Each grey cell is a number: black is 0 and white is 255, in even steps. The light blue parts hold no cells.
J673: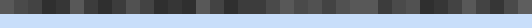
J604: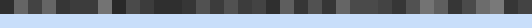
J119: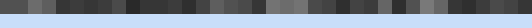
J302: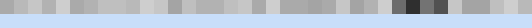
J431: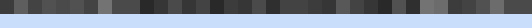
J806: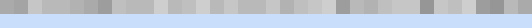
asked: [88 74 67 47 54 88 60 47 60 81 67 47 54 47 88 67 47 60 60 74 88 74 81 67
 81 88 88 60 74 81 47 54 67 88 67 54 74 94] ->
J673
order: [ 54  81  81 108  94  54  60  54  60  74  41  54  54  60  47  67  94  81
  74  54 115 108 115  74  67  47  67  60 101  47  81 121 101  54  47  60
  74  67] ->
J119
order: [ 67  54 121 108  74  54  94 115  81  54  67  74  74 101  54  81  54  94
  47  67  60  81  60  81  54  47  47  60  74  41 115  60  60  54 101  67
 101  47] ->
J604
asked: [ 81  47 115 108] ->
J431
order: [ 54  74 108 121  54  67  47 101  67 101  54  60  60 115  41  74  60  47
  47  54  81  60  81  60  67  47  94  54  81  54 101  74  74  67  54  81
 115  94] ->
J604

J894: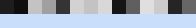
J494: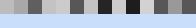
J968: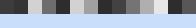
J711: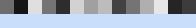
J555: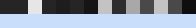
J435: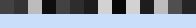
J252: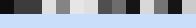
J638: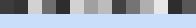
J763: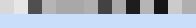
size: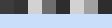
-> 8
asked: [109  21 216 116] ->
J252
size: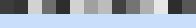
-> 14
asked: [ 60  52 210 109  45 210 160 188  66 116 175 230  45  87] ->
J638
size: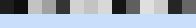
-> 14
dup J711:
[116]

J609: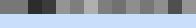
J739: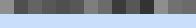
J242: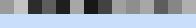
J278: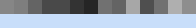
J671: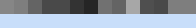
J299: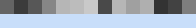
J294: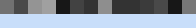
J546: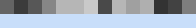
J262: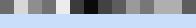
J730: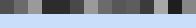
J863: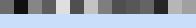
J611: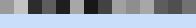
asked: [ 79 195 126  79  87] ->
J863
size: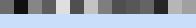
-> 14

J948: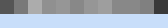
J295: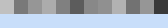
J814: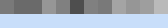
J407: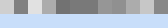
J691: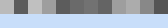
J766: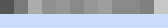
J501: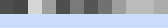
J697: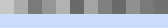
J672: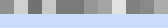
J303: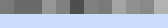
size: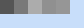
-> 5
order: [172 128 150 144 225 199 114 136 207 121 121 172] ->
J407
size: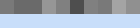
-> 10
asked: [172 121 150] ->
J697
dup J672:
[121]
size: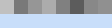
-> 8

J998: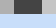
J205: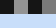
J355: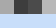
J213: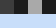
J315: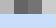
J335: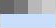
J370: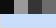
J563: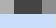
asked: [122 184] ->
J335
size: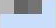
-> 3
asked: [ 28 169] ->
J213
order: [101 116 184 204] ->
J315

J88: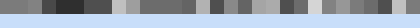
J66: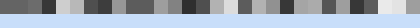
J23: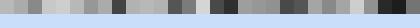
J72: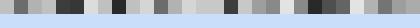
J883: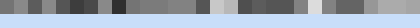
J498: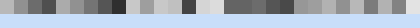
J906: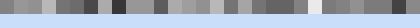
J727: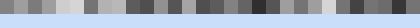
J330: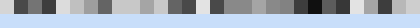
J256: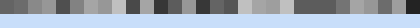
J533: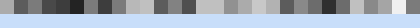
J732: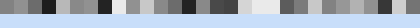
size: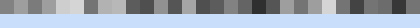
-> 30
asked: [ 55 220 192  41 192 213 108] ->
J72

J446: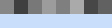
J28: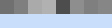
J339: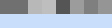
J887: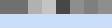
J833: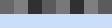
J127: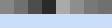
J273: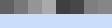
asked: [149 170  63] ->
J273
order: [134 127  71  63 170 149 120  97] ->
J273
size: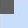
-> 1
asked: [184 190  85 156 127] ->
J339
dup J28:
[127]

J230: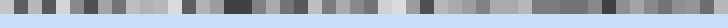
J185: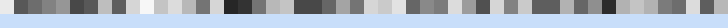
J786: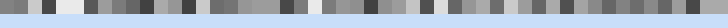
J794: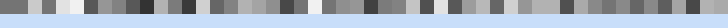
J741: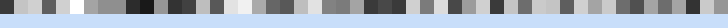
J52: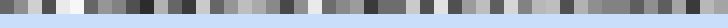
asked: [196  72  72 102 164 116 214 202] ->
J185
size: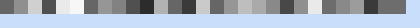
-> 29
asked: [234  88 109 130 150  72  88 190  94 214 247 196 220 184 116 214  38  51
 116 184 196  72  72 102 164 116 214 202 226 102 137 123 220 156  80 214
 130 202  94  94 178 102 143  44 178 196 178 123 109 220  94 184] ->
J185
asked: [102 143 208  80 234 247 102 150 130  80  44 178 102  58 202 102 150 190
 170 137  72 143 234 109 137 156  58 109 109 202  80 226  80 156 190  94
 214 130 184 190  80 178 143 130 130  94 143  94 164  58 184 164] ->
J52

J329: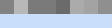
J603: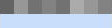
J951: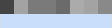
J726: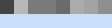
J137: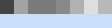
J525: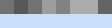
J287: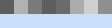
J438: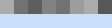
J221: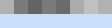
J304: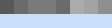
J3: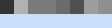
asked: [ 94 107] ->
J287
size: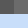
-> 2
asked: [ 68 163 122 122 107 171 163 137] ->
J951
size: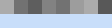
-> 8
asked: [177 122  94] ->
J287
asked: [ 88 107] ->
J304
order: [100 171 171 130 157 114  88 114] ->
J525

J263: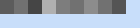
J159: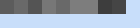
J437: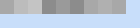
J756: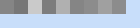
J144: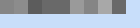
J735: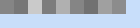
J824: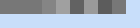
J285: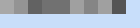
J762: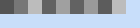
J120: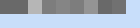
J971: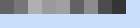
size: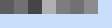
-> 7
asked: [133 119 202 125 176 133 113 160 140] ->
J735
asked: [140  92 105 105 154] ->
J144
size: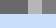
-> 4
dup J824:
[119]
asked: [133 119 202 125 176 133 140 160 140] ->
J756

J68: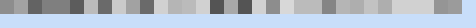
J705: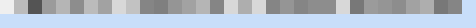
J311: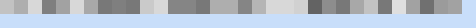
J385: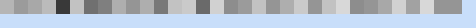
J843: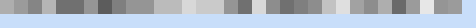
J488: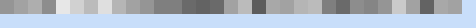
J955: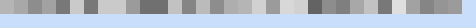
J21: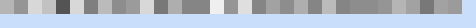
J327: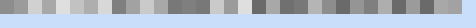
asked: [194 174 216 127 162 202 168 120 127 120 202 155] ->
J327
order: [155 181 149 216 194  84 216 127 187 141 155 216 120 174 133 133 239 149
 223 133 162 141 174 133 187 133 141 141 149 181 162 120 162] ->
J21
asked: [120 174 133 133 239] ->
J21
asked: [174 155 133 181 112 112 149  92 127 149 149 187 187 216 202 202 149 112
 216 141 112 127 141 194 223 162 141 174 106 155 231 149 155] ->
J843
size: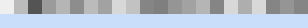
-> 22
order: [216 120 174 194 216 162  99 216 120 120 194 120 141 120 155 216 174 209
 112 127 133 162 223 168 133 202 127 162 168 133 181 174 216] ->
J311

